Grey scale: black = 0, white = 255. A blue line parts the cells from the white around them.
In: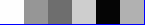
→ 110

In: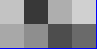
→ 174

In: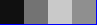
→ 201

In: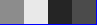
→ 37

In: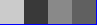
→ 137

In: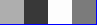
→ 253

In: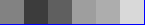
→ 95
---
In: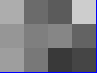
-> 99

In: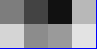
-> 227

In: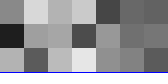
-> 118

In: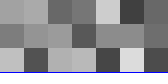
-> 110

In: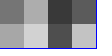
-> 195

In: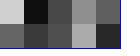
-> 40
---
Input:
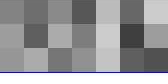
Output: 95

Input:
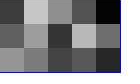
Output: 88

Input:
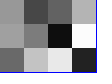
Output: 233

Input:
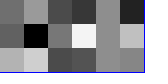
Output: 142

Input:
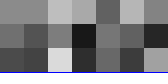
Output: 60

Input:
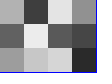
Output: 214

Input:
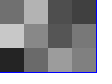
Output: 156

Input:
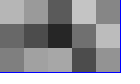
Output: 76
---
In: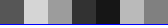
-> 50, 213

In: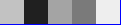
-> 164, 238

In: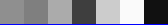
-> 62, 250

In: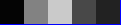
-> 202, 202

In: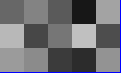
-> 118, 192

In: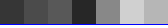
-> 39, 208

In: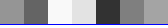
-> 227, 249

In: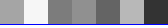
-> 144, 246
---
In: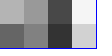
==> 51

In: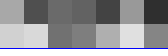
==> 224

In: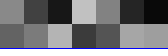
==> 166

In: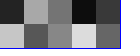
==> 220

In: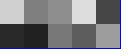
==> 93

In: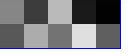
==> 223
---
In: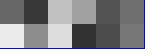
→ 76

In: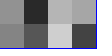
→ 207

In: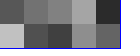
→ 142

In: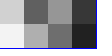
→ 110

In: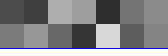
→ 94

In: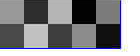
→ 140

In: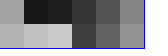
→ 97

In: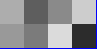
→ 219
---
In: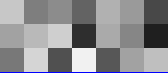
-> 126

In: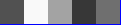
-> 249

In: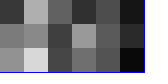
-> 175

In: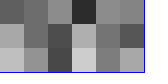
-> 108

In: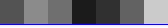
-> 138

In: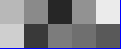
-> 138

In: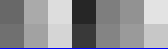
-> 170

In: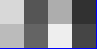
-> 85
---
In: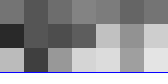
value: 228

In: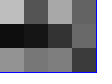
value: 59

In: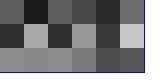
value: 86

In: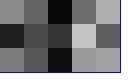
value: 160

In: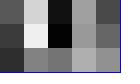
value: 145

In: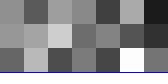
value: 116

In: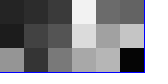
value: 5

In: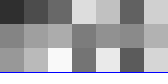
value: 214
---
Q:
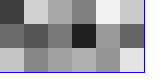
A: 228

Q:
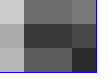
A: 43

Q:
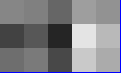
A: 171

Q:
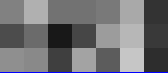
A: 45

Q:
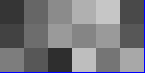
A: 168

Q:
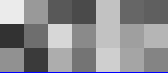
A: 132
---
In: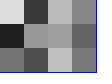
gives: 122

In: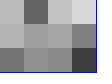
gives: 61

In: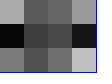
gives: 193

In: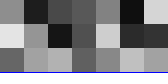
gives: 162

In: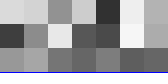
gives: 102

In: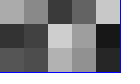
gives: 38

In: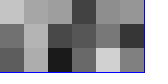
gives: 128

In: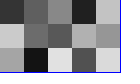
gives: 218
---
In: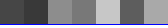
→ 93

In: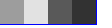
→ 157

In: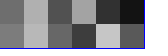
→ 61

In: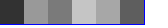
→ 122

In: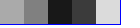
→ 128

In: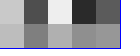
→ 91

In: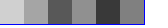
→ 128
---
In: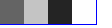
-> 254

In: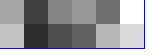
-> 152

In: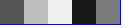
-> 23

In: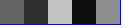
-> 14

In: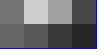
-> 71

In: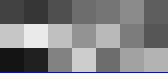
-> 109

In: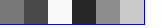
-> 38
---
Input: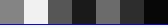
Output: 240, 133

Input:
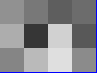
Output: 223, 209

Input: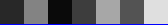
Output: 223, 167

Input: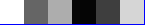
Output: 255, 214

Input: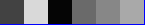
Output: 217, 169

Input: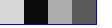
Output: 215, 173

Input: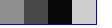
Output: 207, 143

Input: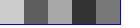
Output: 203, 168
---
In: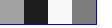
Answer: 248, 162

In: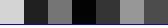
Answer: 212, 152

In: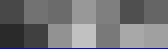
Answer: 193, 168

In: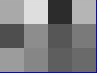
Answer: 222, 181

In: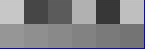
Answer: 199, 191

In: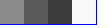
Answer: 248, 138

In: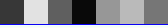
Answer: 225, 186

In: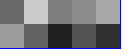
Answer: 203, 169

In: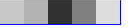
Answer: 221, 199

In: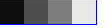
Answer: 232, 125
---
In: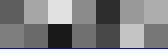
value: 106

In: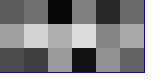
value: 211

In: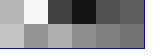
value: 149

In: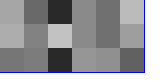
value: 130

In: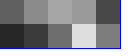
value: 59

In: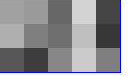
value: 127

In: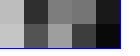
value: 83

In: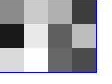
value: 233

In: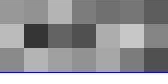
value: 53

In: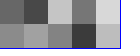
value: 161
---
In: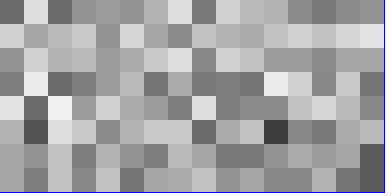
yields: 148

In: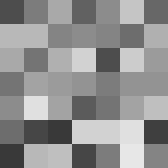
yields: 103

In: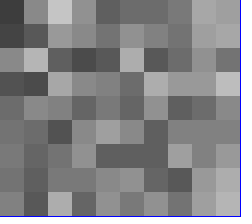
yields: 159

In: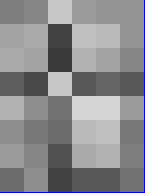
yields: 148

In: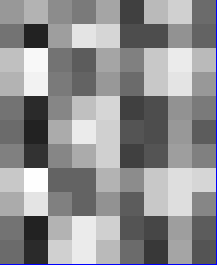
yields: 107
